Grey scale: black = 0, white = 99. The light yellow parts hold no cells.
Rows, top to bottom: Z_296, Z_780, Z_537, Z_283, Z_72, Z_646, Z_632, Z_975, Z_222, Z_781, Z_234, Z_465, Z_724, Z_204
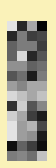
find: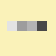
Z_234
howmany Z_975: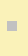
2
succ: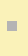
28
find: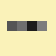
Z_646
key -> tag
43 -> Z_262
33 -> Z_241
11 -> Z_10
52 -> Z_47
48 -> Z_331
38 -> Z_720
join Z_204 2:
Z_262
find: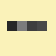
Z_780

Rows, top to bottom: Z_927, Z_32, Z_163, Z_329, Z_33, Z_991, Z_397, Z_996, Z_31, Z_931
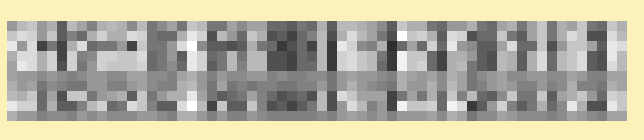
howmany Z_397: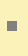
17
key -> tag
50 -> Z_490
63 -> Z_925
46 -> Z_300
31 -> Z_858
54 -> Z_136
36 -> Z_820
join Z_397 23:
Z_490

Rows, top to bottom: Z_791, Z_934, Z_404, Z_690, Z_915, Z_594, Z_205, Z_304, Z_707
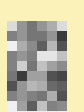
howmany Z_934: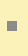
0
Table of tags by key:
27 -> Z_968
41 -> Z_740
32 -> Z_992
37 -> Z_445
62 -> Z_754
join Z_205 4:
Z_740
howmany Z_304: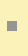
1
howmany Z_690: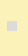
0
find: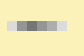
Z_791
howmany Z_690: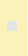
2
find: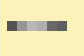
Z_205

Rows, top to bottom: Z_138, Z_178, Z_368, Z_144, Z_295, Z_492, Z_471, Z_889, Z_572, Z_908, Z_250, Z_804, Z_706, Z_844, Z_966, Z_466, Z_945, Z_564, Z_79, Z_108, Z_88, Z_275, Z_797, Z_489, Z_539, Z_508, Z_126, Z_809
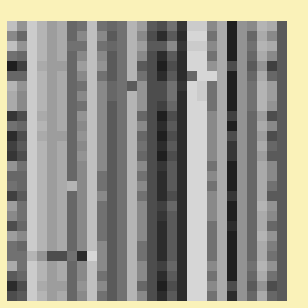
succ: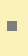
35
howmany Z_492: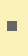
6
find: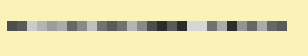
Z_809
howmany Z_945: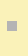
3
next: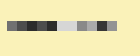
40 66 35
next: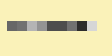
79 44 66
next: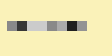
44 70 66

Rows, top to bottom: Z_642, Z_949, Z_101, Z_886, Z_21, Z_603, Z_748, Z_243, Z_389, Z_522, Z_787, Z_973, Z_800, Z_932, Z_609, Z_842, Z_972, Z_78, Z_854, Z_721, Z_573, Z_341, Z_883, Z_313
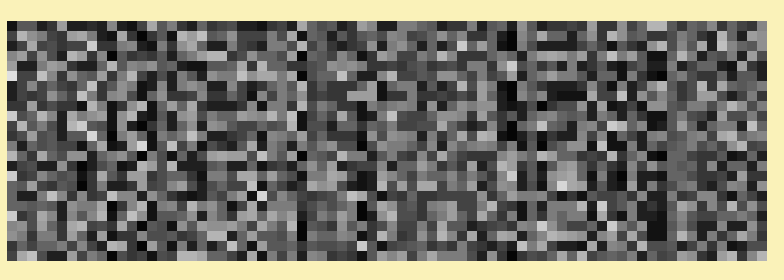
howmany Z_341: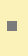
10
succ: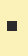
12
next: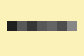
48 26 30
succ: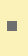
48

